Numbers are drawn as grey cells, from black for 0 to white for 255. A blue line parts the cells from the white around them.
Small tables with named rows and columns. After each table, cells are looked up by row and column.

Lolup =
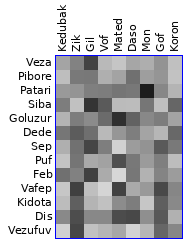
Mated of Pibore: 163
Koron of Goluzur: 163
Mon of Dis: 143
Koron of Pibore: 194
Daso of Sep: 156
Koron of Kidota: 137
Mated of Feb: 215
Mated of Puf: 79
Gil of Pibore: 120
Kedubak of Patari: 153
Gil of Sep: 69
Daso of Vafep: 170
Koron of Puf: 189
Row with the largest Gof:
Siba

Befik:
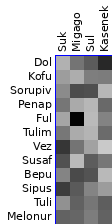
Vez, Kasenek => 201
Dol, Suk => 177
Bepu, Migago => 74
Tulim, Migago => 171
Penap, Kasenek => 105
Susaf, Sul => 93
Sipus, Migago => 90
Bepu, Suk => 132
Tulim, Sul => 180
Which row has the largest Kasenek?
Vez

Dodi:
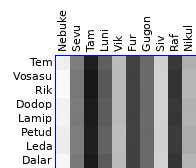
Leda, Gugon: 106
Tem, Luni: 95
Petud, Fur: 66
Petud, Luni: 98
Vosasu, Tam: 24
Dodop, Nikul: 176
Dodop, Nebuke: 241
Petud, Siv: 208
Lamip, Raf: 54
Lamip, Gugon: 107
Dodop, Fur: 66
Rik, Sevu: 120
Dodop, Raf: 56
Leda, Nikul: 171
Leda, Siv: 208
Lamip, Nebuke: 243
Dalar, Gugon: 106
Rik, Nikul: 182
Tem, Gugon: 107
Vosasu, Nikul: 182

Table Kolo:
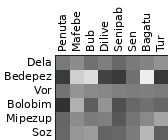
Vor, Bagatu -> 127
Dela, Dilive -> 127
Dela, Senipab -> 104
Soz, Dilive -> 100
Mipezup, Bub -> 123
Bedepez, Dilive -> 67

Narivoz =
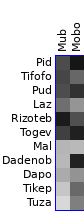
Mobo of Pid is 22
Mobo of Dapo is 147
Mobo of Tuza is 127
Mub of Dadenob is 184
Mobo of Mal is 185
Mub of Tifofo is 70
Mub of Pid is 76
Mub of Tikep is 198
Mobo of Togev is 32
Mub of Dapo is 171
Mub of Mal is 181
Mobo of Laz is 149
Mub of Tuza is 216
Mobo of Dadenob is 33
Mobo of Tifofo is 103
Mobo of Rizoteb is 80
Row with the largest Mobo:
Mal

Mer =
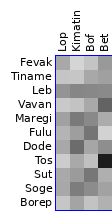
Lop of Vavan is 201
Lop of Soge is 168
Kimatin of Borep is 164
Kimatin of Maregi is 122
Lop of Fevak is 168
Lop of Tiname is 197
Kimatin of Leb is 134
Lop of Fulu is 180
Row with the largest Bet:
Fulu

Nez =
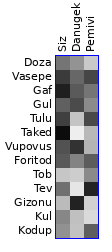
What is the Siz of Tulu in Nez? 64
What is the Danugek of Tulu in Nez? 196
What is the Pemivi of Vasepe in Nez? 70
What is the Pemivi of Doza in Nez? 201
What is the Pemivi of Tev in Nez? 35
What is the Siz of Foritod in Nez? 89
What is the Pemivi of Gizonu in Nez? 209
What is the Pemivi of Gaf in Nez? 117
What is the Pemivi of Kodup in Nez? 94
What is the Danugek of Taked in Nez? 238
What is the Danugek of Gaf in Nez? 90
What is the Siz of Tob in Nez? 198

